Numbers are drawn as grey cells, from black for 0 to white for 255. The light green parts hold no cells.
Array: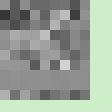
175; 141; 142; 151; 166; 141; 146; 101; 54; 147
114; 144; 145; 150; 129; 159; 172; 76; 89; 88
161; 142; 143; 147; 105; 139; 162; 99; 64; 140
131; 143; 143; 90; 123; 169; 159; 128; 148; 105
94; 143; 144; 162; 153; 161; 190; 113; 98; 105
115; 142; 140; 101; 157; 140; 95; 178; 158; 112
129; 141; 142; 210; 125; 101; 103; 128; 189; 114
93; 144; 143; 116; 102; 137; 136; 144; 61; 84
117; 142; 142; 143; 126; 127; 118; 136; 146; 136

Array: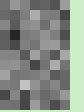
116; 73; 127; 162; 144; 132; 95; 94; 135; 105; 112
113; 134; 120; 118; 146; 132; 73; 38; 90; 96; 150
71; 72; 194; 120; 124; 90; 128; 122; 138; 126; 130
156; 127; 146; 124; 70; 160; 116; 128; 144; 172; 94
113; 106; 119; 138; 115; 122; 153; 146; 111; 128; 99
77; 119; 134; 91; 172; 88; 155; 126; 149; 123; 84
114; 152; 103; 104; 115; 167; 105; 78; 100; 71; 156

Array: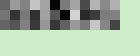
101; 117; 102
84; 52; 155
128; 120; 130
57; 48; 197
150; 161; 163
55; 85; 7
97; 4; 123
153; 210; 164
120; 42; 75
198; 60; 180
133; 124; 137
68; 129; 176

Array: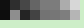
13; 16
142; 46
36; 71
67; 101
115; 123
118; 124
126; 172
181; 215

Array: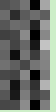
71; 86; 110; 72; 113; 100; 106; 64; 86; 108; 81
73; 25; 18; 67; 95; 14; 68; 70; 108; 44; 91
140; 124; 105; 136; 71; 118; 103; 138; 104; 91; 116
2; 63; 48; 0; 117; 59; 23; 0; 34; 109; 3
126; 87; 179; 123; 131; 133; 195; 136; 157; 94; 166

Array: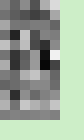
125; 178; 155; 100; 124; 172; 116; 192; 112; 166; 113; 132
130; 115; 46; 108; 107; 48; 53; 128; 35; 118; 93; 99
127; 198; 142; 122; 175; 99; 93; 189; 195; 116; 81; 139
130; 177; 106; 137; 195; 154; 152; 73; 78; 124; 64; 82
134; 158; 129; 136; 145; 7; 17; 48; 130; 123; 80; 174
128; 196; 143; 108; 102; 67; 241; 138; 125; 101; 167; 218
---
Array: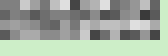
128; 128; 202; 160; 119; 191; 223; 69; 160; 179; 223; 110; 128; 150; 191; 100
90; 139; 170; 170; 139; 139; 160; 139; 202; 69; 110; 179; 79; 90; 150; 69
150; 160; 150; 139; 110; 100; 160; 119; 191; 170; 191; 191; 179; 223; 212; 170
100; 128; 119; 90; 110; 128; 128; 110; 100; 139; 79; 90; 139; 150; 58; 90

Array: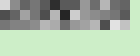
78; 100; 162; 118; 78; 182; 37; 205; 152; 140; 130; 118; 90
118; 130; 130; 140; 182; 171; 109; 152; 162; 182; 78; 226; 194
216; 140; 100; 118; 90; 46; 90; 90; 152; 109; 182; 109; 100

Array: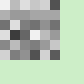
241; 187; 222; 199; 210; 82
176; 154; 154; 166; 166; 166
210; 126; 145; 82; 210; 91
136; 187; 136; 126; 154; 199
114; 222; 126; 114; 145; 114
222; 60; 102; 241; 187; 154

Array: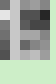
81; 200; 177; 189; 157
112; 200; 166; 166; 133
112; 200; 145; 157; 133
91; 200; 103; 133; 145
123; 200; 91; 70; 70
229; 200; 81; 81; 38

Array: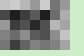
195; 204; 183; 152; 204; 117; 152
129; 108; 141; 90; 80; 141; 195
117; 61; 99; 129; 117; 129; 164
152; 61; 80; 41; 80; 183; 164
71; 30; 61; 90; 30; 108; 173

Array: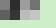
95; 53; 188; 197
126; 44; 157; 114

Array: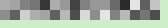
141; 96; 207; 173; 163; 96; 184; 77; 217; 141; 228; 129; 184; 86; 117; 77
173; 163; 129; 117; 55; 173; 152; 66; 129; 152; 152; 105; 43; 228; 96; 196
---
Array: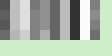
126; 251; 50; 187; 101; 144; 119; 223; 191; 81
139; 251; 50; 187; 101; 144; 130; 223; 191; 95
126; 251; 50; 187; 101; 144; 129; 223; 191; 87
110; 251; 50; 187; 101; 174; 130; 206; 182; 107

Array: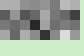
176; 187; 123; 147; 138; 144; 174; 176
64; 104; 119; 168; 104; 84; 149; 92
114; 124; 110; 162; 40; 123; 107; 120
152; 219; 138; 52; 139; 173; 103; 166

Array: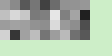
151; 147; 146; 108; 65; 118; 88; 138; 160
32; 164; 128; 230; 127; 122; 199; 216; 192
78; 142; 154; 218; 142; 146; 159; 162; 156
88; 112; 186; 157; 117; 189; 161; 54; 210

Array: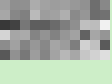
136; 110; 145; 152; 160; 157; 162; 172; 144; 143; 160
113; 109; 150; 138; 175; 161; 157; 186; 128; 135; 167
241; 188; 191; 143; 126; 107; 94; 94; 119; 66; 56
149; 166; 98; 162; 150; 130; 147; 132; 170; 166; 212
90; 193; 209; 126; 156; 165; 136; 151; 132; 161; 140
222; 210; 198; 167; 183; 163; 133; 157; 120; 145; 88

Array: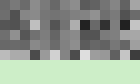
165; 98; 133; 116; 98; 91; 141; 130; 104; 122; 140; 107; 121; 107
107; 82; 122; 111; 145; 131; 128; 119; 115; 118; 138; 134; 81; 110
196; 33; 126; 49; 105; 34; 174; 115; 84; 121; 191; 102; 82; 85
167; 164; 127; 123; 84; 84; 138; 132; 101; 125; 113; 86; 144; 111
159; 102; 119; 98; 103; 92; 142; 129; 107; 128; 137; 103; 106; 104
61; 197; 96; 152; 157; 222; 76; 132; 209; 154; 75; 170; 171; 187

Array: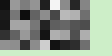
133; 38; 139; 244; 31; 148; 125; 153; 17
111; 177; 185; 71; 141; 99; 13; 119; 26
77; 84; 102; 95; 35; 119; 164; 165; 23
174; 79; 163; 175; 20; 103; 153; 98; 49
111; 45; 36; 18; 206; 140; 48; 142; 145

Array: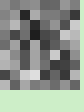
126; 150; 103; 101; 142; 136; 120; 143
57; 107; 123; 124; 171; 38; 151; 131
203; 80; 147; 107; 43; 114; 183; 145
185; 200; 84; 73; 30; 111; 71; 122
165; 129; 92; 59; 168; 53; 161; 109
143; 55; 202; 101; 164; 85; 138; 185
95; 65; 58; 112; 164; 84; 162; 179
181; 56; 100; 60; 222; 205; 129; 70
101; 146; 108; 134; 123; 167; 98; 183
